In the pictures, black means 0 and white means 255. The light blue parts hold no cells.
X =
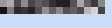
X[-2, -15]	153
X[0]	[153, 172, 74, 139, 71, 94, 81, 50, 34, 31, 84, 167, 97, 60, 137]
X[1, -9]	144
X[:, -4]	[167, 76]
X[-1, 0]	20

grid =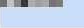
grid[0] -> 112
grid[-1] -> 124

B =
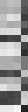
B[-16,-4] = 179
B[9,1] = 174
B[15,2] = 247
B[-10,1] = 222
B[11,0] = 177
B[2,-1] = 62
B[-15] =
[173, 176, 170, 81]
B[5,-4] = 58
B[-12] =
[217, 220, 222, 58]
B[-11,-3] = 71
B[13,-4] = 71
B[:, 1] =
[189, 176, 225, 171, 220, 71, 222, 233, 172, 174, 85, 183, 205, 66, 71, 234]
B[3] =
[185, 171, 174, 98]
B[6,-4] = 215
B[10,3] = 192
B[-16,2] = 186
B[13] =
[71, 66, 72, 198]
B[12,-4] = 225
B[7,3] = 47

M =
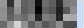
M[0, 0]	152
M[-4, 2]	160
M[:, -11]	[152, 142, 144, 105]
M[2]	[144, 99, 121, 107, 133, 35, 125, 116, 39, 174, 167]
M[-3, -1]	141
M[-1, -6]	122
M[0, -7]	105
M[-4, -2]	124
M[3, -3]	143
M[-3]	[142, 89, 145, 92, 108, 4, 98, 85, 32, 88, 141]
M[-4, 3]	97

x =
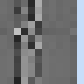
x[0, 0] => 110
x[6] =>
[111, 107, 61, 128, 48, 168, 109, 112, 106, 109, 102]
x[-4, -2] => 110
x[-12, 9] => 108
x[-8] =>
[99, 106, 192, 46, 140, 69, 99, 101, 103, 103, 115]
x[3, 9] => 107
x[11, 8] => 108
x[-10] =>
[108, 105, 93, 101, 41, 169, 105, 110, 104, 107, 107]
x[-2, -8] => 146
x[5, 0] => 111
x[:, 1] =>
[106, 107, 105, 109, 106, 106, 107, 112, 113, 113, 113, 107]
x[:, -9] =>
[86, 59, 93, 95, 192, 38, 61, 78, 65, 68, 68, 36]
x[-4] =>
[111, 113, 65, 147, 127, 88, 114, 111, 110, 110, 104]
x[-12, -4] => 111
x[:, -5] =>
[106, 109, 105, 109, 99, 111, 109, 113, 114, 114, 114, 112]
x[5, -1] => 98
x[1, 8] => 106
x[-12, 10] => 106
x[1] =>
[111, 107, 59, 132, 55, 159, 109, 111, 106, 109, 102]
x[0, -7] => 40
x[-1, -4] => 109
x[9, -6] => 80
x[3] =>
[106, 109, 95, 128, 159, 58, 109, 105, 109, 107, 102]

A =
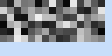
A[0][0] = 82
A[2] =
[64, 207, 22, 18, 174, 239, 190, 189, 113, 59, 70, 204, 119, 161, 181]
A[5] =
[104, 123, 236, 211, 116, 193, 72, 130, 44, 56, 109, 200, 162, 147, 129]
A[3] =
[7, 169, 199, 121, 48, 83, 28, 37, 183, 224, 174, 54, 127, 42, 67]
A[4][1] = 23
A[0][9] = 9
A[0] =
[82, 34, 180, 117, 124, 11, 89, 228, 80, 9, 231, 69, 168, 90, 42]
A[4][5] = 122
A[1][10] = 159
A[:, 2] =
[180, 52, 22, 199, 223, 236]
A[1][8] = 96
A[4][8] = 85
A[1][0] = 209

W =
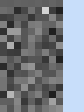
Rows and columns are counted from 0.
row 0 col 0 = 96
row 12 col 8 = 56
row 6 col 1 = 173
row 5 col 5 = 103
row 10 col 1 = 51
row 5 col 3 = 87
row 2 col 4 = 55
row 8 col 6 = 55
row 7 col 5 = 94
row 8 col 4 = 86
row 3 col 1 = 42
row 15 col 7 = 131
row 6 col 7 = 69
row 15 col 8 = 141
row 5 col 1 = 68
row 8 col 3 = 71
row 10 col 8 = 117
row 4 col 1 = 156
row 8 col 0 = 116
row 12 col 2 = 86
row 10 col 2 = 86
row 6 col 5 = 80
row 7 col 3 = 123
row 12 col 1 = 68
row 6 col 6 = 63
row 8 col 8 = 33
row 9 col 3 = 134
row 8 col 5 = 85
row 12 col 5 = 99
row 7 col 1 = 60
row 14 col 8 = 87
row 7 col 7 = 85
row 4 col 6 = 94
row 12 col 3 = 144
